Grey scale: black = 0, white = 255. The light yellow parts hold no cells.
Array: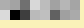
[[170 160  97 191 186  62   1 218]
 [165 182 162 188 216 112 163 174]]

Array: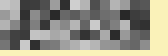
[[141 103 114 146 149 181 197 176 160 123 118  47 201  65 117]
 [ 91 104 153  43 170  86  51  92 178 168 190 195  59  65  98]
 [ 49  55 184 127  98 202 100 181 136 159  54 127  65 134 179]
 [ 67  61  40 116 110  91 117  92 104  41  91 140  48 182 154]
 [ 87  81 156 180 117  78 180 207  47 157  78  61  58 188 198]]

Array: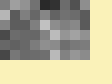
[[139 150 130 185 111 108 106 119  71]
 [124 121 111 139 143 124 104  97 103]
 [145 162 149 187 131 103 104 108  74]
 [ 90 136 128 141 193 127  93  93 131]
 [ 91 108 113  99 134 103 127  91 182]
 [142  81 108  50  41 114 146 159 126]]

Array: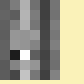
[[130  64 119 195  70  92]
 [111  72 149 169 132  90]
 [113  67  94 254  28  99]
 [127  74 132 148 152  98]
 [119  70 155 148 150  94]
 [125  68 118 176 126  96]
 [114  64 124 180  93 100]
 [116  65 112 176 124  96]]

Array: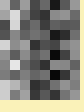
[[150 116  52  88  56 161 124 205]
 [126 146 113  63  48 144 182 204]
 [134  54   8 113 101 126  99 124]
 [ 98 135 138  49  77 105 230 132]
 [143  65  10 113  92 139  93 146]
 [146 127  69  79  50 160 141 211]
 [111  45  24  99 113  98 135  83]
 [ 91  88  96  61 106  83 214  74]
 [106 147 139  51  66 119 218 163]
 [152  89  24 104  72 156  99 182]]

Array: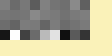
[[ 52  90  16 226 186 107  65 254  22]
 [122 115 108 124 101 122 124 100 109]
 [126 122 114 122 126 137 118 116 118]
 [ 96 138 111 116 129  92 120 107 127]]

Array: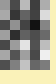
[[124 103 194 128  79]
 [239  73 159  84 167]
 [189  81 227 156  72]
 [106  77  97  46 159]
 [133  18  67 145  73]
 [219  65  99  54 169]
 [173  62 186  74 153]]
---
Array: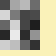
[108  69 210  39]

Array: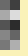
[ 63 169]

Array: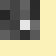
[42 90 62 95]

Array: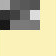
[ 83 107 122]

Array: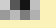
[192 125]

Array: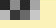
[165 105]
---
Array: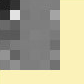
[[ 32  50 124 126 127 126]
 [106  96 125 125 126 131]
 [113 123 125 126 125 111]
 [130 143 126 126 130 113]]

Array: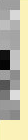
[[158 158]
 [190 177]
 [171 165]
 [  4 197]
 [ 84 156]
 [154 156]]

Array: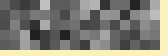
[[100  75  59  74 192  92  91 105 169 179  51 107 107  35  93 170]
 [ 76 127  79  48 170  97 103 113  69  74 110  74 134  89 141 125]
 [ 91  98 160 121  62  89 131  90  61 152 140  99  64  98  77  87]]

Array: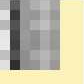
[[182  94 154 175 189 167]
 [184  83 151 173 190 165]
 [232  64 150 142 168 151]
 [223  47 142 148 177 152]]

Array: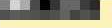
[[128 211 171  74   1  53 101 102  60  41]]

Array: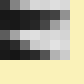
[[ 51 131 181 215 212 222 217]
 [ 27  24  31  38  70 158 204]
 [ 28  43 109 202 212 226 218]]

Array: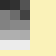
[[ 42  49  83]
 [130 136 136]
 [235 236 236]]

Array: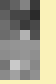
[[ 80  98 131  57]
 [110  87  58  72]
 [144 148 149 149]
 [117 201 164 136]]

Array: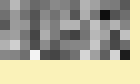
[[130 184 134 105 115 137 130 110 179 161 127 123  89]
 [ 88 155 150  89 154 126 179 179 120 193 144 178 132]
 [177 207 137  78 140  91 131 134 135 198 121  73 108]]
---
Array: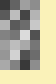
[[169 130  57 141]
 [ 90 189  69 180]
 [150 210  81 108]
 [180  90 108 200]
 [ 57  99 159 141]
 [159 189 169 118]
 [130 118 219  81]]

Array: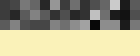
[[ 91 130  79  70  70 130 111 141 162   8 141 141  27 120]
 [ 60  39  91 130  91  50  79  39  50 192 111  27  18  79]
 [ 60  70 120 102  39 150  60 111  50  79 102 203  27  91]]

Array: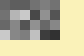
[[104 135  84 145 104 135]
 [104  94  94 114 126 114]
 [201 135 126 192  61  49]
 [114 181 201  72 145  84]]

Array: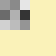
[[107 177  52]
 [209 188 149]
 [159 138 230]]

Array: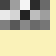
[[233 213  34 189 158]
 [127  88 136 106 118]
 [ 67 158 244  43 106]]

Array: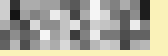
[[172 110  68 216 141 141 195 226 110 206 195 183  89 235 129]
 [ 98 183  78 151 195 172 216 160 110 183 206 195  68 172 183]
 [ 89 141  98 120 245 160 195  59 129 235 120 120  78  98  98]
 [206  20 160 129 151 235 195  68 172 245 216 120  89 141  29]
 [206  49 172 172 160 160 110  89 141 245 151 129 172 129  29]]
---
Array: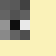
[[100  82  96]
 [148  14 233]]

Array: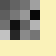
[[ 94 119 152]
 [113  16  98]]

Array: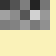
[[161 140  86]
 [125 130 154]]

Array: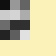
[[204 212 172]
 [108  47  48]]

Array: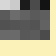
[[ 90 108  98]
 [ 81  84  86]]

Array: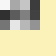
[[ 48  92 128]
 [117 230 183]]
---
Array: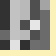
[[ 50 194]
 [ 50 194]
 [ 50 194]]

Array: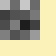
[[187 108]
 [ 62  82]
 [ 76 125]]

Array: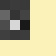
[[ 55  59]
 [102  52]
 [ 76 215]]

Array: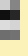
[[206 133]
 [ 15  39]
 [220 212]]

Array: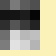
[[ 78 122]
 [ 19  20]
 [ 46  85]]

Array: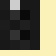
[[ 28 205]
 [ 24  45]
 [ 28  23]]

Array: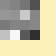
[[139 131]
 [151 148]
 [122 132]]

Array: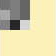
[[114 125]
 [169 125]
 [129  39]]
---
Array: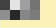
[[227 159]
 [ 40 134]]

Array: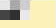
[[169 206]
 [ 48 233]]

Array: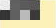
[[ 97  90]
 [ 95 185]]

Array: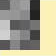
[[145 157]
 [150 138]]

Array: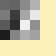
[[100 138]
 [ 59 166]]

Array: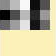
[[187 248]
 [ 77 185]]

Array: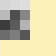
[[218 222]
 [ 78 134]]

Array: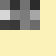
[[ 49 114]
 [133 124]]
